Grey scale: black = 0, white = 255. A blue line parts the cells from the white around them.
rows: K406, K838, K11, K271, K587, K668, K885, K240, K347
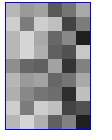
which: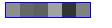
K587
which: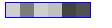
K240
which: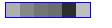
K885
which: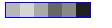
K11

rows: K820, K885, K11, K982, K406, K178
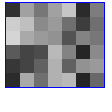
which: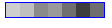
K885
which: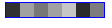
K820
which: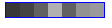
K406

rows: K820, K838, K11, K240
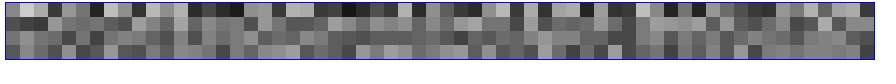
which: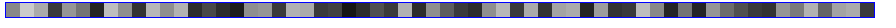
K820
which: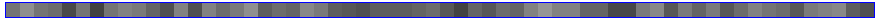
K11
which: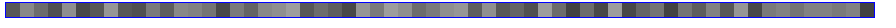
K240

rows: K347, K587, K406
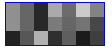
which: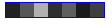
K406
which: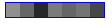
K587
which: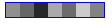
K347

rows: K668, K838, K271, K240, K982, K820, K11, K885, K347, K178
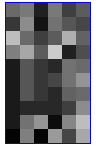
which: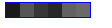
K11
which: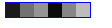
K347
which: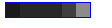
K885

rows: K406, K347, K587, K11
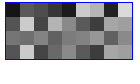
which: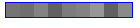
K587
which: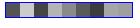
K347

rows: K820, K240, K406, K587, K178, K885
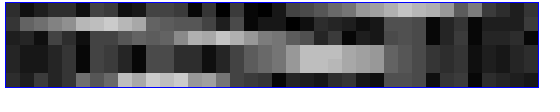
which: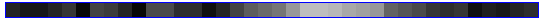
K178
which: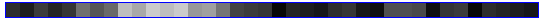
K885
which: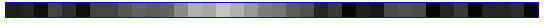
K406

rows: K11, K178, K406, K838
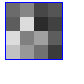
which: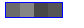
K11
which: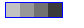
K838
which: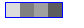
K406

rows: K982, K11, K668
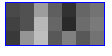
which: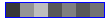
K668
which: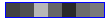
K11
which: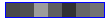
K982

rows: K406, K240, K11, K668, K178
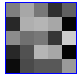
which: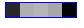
K240
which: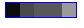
K178

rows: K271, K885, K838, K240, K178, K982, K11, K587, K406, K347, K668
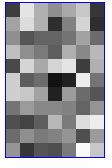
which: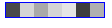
K178
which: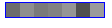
K347
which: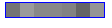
K587
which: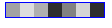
K885
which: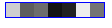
K982

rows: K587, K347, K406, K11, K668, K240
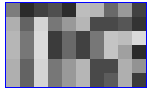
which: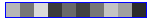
K11
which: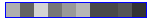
K347

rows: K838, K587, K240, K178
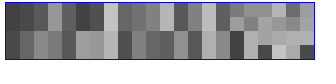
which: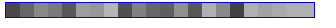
K240
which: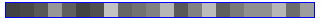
K838
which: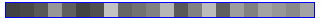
K587

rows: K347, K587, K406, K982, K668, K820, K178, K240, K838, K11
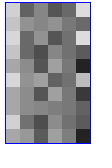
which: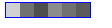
K838
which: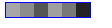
K668
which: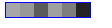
K11
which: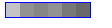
K587

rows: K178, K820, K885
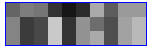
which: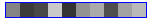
K885
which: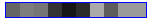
K178

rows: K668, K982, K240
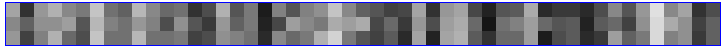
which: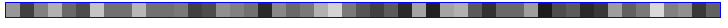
K240
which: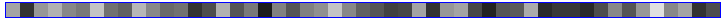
K668
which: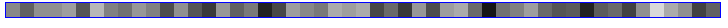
K982

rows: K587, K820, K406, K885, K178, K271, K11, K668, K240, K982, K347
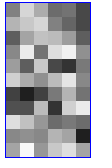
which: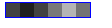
K11
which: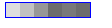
K240
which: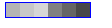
K820
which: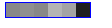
K982

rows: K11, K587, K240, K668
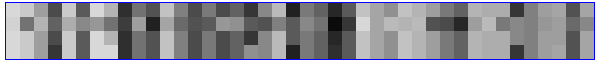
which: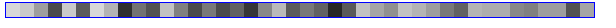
K240
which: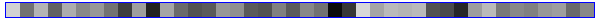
K587

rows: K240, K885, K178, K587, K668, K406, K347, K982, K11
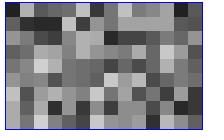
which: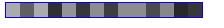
K982
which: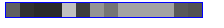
K885
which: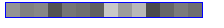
K406
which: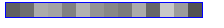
K587
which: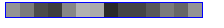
K178

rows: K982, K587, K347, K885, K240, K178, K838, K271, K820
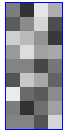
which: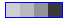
K347
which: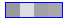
K885
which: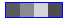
K587
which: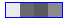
K838

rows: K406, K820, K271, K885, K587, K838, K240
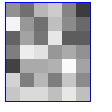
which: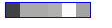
K587
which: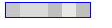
K240
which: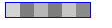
K838

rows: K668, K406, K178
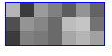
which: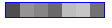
K406
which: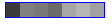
K178

